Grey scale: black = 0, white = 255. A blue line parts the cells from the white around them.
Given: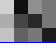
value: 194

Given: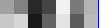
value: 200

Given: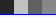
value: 38

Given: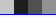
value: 198

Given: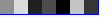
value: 143

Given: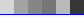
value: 214

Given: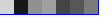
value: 212

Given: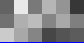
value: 203
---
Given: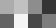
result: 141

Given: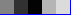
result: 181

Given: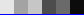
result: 106

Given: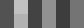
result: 61

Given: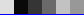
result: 194

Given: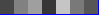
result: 121

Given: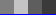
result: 94

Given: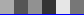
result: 230

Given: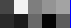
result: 148
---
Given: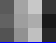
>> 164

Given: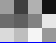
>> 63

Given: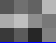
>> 112

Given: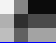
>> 133

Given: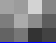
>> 156

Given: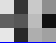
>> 53
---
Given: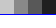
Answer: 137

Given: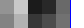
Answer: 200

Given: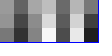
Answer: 99

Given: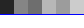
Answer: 133

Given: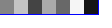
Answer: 196

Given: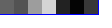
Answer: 83

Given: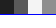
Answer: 89

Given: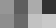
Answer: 94
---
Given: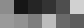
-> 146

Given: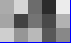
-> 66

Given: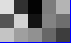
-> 210

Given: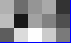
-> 23

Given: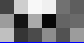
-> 20

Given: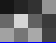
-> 213

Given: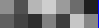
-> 67
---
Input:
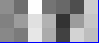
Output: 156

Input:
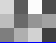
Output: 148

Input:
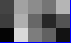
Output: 39

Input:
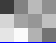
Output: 150

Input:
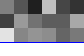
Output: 93

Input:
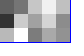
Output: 212

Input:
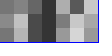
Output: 200
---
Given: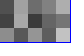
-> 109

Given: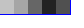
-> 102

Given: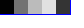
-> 187

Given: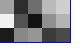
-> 110

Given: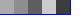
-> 94

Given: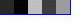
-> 191

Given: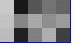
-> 86
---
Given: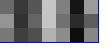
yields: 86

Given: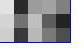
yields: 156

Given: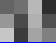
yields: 184

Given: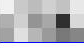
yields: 188

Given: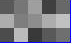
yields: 159

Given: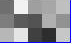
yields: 159
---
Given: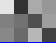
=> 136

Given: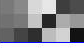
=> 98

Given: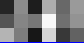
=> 180

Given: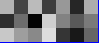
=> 200

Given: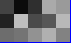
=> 109

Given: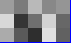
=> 171

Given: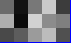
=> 73

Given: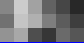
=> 147

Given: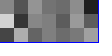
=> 69

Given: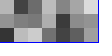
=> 52
